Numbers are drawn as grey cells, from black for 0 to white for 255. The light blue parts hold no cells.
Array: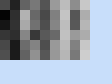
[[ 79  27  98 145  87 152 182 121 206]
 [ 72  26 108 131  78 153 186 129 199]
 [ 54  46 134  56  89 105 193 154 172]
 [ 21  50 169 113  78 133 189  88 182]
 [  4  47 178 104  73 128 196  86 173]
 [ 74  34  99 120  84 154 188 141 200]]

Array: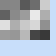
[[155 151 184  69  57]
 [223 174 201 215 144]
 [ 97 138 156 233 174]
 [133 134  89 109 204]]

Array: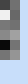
[[117 149]
 [  9 116]
 [137 161]
 [120 113]
 [240 104]
 [ 68 113]]

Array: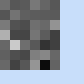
[[104  66  87 149  12  99]
 [ 96  79  72 127 135 103]
 [103 202 110  88  51  64]
 [176  70  69 117  92  64]
 [122  82  77 111 105 147]
 [ 85 115  95  92  91  90]
 [111  87  90 120 101  87]]

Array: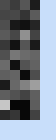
[[ 42  54   8  65]
 [198   6   7  93]
 [ 94  82  67  95]
 [ 27 104 130 158]
 [ 95 100  12  77]
 [107  17  83  98]
 [ 80 119 107 101]
 [ 56  18  85  26]
 [ 90  71 144  67]
 [ 78  24  17  37]
 [ 69  72  52  91]
 [ 76  60  86  28]]

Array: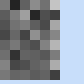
[[120 101 105  92  99  63]
 [131  71  79  98 107 172]
 [111  50  99  96  88 124]
 [100 120  90  79 130 181]
 [ 71 103  68 144 103 134]
 [ 82 114 125  94  74 167]
 [ 92 125 159  38  79  64]
 [122  35  97 140 113 196]]

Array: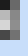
[[ 72 114]
 [214 142]
 [185 136]
 [ 28 105]]

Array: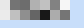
[[235 192 143 101  24 172 117]
 [232 116 109 177 193 130 246]]
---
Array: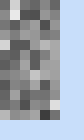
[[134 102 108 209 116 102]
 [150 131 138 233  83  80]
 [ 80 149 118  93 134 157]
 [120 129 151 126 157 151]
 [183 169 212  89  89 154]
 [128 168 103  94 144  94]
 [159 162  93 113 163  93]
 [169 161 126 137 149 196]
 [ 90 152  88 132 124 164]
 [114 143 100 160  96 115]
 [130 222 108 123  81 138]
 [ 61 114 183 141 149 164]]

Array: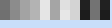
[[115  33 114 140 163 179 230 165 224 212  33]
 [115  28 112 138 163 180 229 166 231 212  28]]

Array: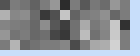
[[151 124  83 124 116  98 124 151  44 124  88 120 108]
 [103 124 177 135 141 107  57  80 197  99 124 129 144]
 [200  49 132 125 121 104 141  87  62 113 170 121 135]
 [201 124 150 116 124 104 111  70  56 114 188 113 133]
 [210 124 123 180 103 114 124 124 134  75 124 168 173]]

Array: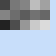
[[189 161  68 120 132]
 [114 103 132 109  92]
 [202 219  34  77 151]]

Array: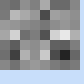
[[106 134 118 109 143 128 170 106]
 [152 143 121 184 169 152  75 160]
 [150 140 154 149 139 132 119 141]
 [232 176 166 210 111 125  82 210]
 [ 94 126 118  93 149 141 162  97]
 [ 35 103 111  64 177 144 201  75]
 [111 122 135 114 144 153 143 123]]

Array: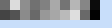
[[134  12 108 220 142 113 129 169 116 182]
 [105   2  68  83 139 105 152 167 186 222]]
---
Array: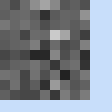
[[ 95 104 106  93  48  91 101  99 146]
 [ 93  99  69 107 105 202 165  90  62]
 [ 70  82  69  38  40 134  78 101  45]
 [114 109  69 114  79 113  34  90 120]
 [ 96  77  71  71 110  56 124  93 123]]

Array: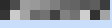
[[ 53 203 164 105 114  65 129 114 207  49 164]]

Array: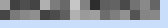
[[ 70 122 136 143  66  76  95 177 154 159 109 126 145  84 133 136]]

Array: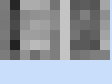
[[121  67 138 145 148 137 196  99 127  97 142]
 [122  65 158 158 154 123 196 116  90  97 163]
 [124  92 146 111 140 126 196 113 119 126 128]]

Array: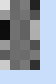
[[152 107 115  81]
 [ 13 113  98 174]
 [ 91 110 108 121]]

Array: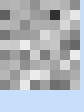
[[ 96 172 180 158 150  47 199 230]
 [119 155 157 159 217 195 170 134]
 [132 159 128 207 125 185 145 235]
 [182 152 202 235 217 154 159 172]]

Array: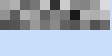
[[146  93 175 158  99 132 118  24 179 174 190]]

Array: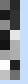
[[ 24  50]
 [ 27 230]
 [163 173]
 [192 111]]
